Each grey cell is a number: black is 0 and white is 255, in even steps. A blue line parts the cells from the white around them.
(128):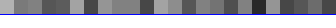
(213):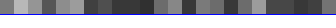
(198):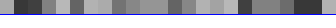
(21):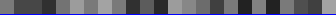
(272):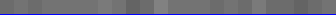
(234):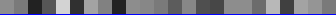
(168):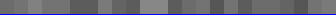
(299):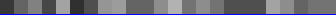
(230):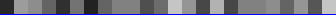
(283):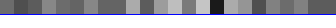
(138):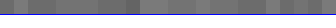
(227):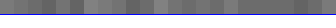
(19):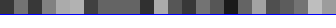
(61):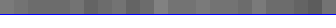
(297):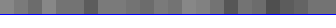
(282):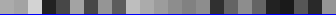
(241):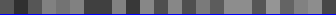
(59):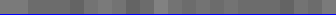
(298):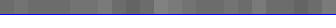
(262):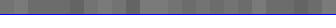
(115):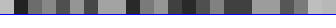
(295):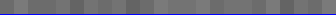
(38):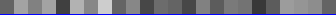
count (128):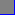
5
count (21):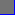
1
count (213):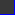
5
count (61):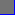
8

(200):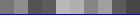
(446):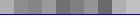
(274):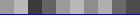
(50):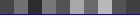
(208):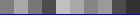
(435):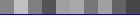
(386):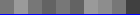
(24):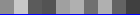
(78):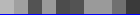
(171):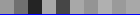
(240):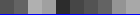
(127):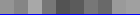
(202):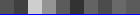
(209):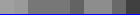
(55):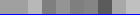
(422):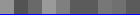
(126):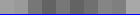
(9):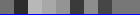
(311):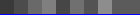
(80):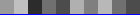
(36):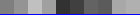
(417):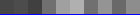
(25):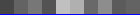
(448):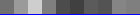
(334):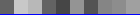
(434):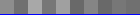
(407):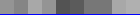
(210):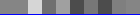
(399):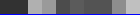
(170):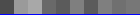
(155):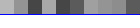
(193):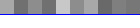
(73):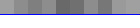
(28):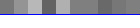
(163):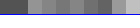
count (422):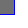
1
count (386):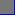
4

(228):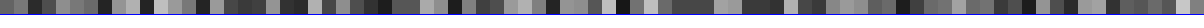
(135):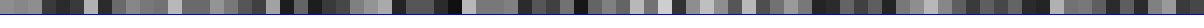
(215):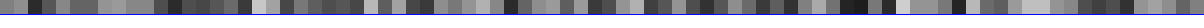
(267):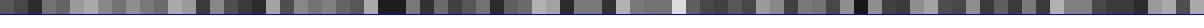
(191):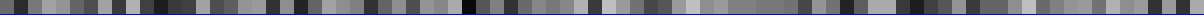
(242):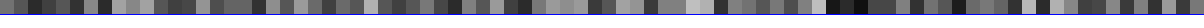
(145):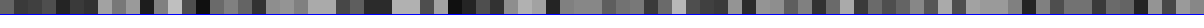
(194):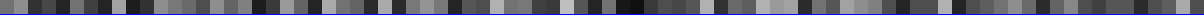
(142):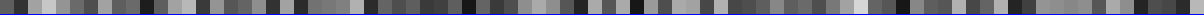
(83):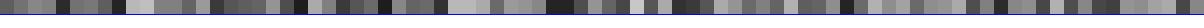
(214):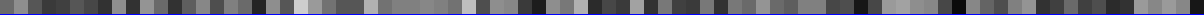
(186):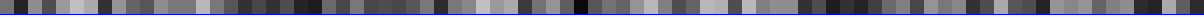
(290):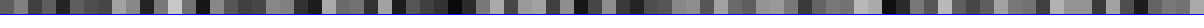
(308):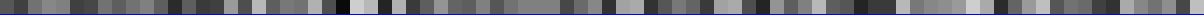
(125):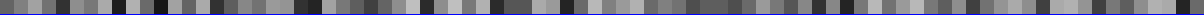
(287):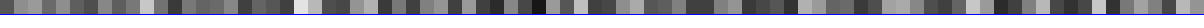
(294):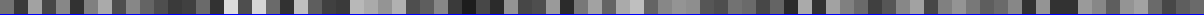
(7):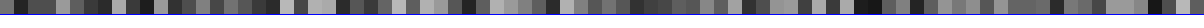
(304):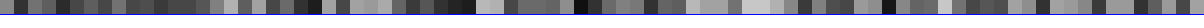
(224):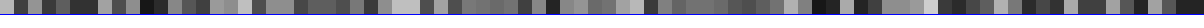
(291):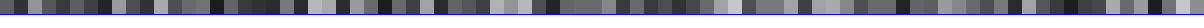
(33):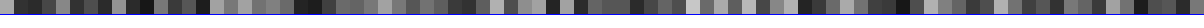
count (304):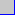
3
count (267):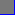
7
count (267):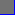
7

